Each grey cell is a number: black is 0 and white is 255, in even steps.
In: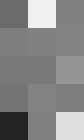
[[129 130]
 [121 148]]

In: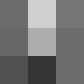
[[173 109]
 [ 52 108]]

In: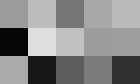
[[222 193]
 [ 23  94]]

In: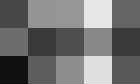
[[ 57  78]
 [ 92 141]]

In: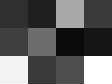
[[108  10]
 [ 57  78]]

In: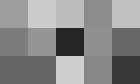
[[149  37]
 [100 206]]
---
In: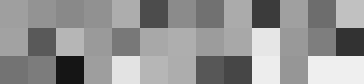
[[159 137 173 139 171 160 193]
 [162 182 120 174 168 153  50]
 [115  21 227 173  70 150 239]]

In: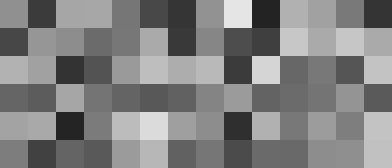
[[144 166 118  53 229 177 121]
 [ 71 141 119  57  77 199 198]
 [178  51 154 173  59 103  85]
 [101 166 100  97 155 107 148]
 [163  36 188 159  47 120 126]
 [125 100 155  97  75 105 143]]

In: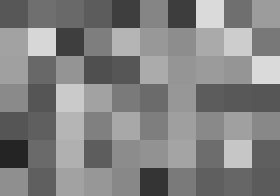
[[ 87 105  62  61 111]
 [162  62 181 141 205]
 [160 148  86 149 149]
 [138 202 122 151  88]
 [ 85 181 168 159 160]
 [ 36 176 140 164 198]
 [143 162 136 122 102]]

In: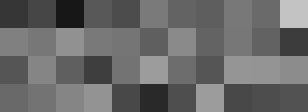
[[ 54  23  76  99 120 195]
 [128 145 117 138 119  60]
 [ 85  95 115 109 149 140]
 [105 133  72  78  72  82]]

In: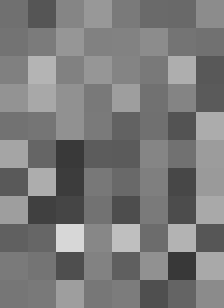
[[112 133 122 105]
 [115 150 130 116]
 [128 129 132 174]
 [147 145 158 132]
 [114 145  98  83]
 [165  57  91 113]
 [ 89  60 105  71]
 [158  69  77  76]
 [ 96 215 191 179]
 [122  78  95  56]
 [118 158 124 100]]

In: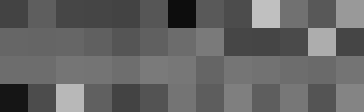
[[ 67  70  67  13  76 113 153]
 [102 102  85 108  70  74  69]
 [109 117 110 119 117 109 116]
 [ 21 184  67 116 127 119 132]]

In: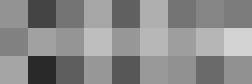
[[147 116  97 115 124]
 [130 149 152 158 210]
 [165  93  87 144 144]]

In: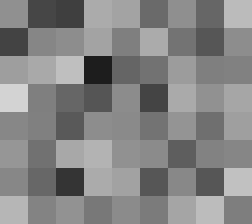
[[144  63 163 143 187]
 [ 67 141 127 115 141]
 [158 191 101 156 129]
 [211 102 140 170 166]
 [135  89 138 148 159]
 [150 168 145  94 134]
 [135  52 162 136 193]
 [182 146 139 165 126]]
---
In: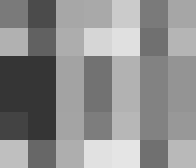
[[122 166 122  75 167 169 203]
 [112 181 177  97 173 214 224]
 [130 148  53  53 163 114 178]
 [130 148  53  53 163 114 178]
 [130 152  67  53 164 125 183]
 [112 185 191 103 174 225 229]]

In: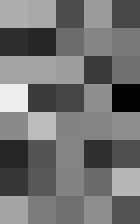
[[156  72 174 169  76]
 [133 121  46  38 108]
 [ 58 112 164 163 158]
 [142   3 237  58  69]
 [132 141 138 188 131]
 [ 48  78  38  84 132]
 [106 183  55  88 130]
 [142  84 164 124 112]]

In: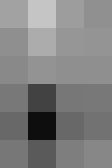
[[157 144 162 197]
 [150 148 143 172]
 [143 143 137 147]
 [119 120 120  66]
 [104 114 104  14]
 [126 135 119  90]]

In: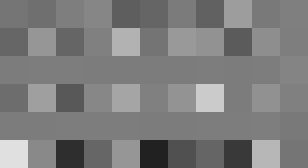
[[121 127 117 111 126 134  94 101 123  97 157]
 [142 126 102 150 101 128 178 116 153 146  91]
 [125 132 124 125 125 124 124 124 124 125 124]
 [145 128 109 159  88 135 165 128 147 203 124]
 [126 121 124 124 125 125 125 124 124 125 125]
 [183 117 224 137  46 102 150  33  80 101  57]]

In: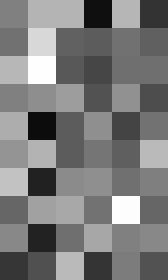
[[182  51 128 180 180  15]
 [113  96 113 216  97  92]
 [111 111 183 254  88  70]
 [145  77 128 142 157  82]
 [ 68 114 173  12  92 143]
 [ 95 186 148 179  92 117]
 [112 127 194  33 139 143]
 [253 102 102 161 168 114]
 [128 136 136  34 111 167]
 [124  82  54  80 186  52]]

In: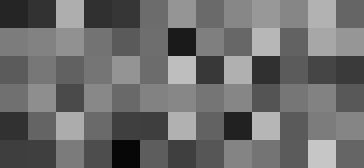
[[178 101  37  50 174  48  54 108 149 106 135 152 134]
 [167 150 124 130 145 115  90 110  26 127 103 183  98]
 [ 69  58  91 119  97 117 148 108 190  56 176  48  91]
 [130  88 112 142  74 136 105 130 135 117 134  84 118]
 [124 133  49 100 172 106  63  62 177  98  33 182  90]
 [198 101  62  63 123  77   7  93  63  86 132 116  91]]

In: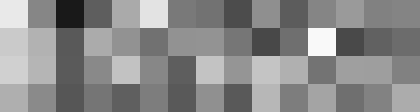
[[129 132 233 134  25  94 170 227 121 114  76 143  92 133 154]
 [ 97 108 202 178  89 171 146 113 146 147 118  72 111 249  73]
 [158 129 208 181  90 137 194 135  94 195 149 196 176 115 159]
 [130 172 175 138  86 117  95 125  89 144  89 183 125 164 111]]

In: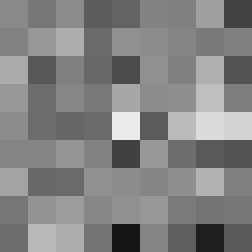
[[159  67 137 118 140  92  99 131 128]
 [122 127 130 152 173 106 144 140 132]
 [175  82 170  88 128 104  75 144 129]
 [191 126 151 108 134 120 167 139 143]
 [219 212 140 108 102 106 235  92 187]
 [ 89  83 132 133 149 131  65 152 109]
 [178 127 163 104 106 144 140 133 142]
 [115 119 118 146 156 135 145 151 123]
 [ 30  89 110 185 172 116  22 132  94]]
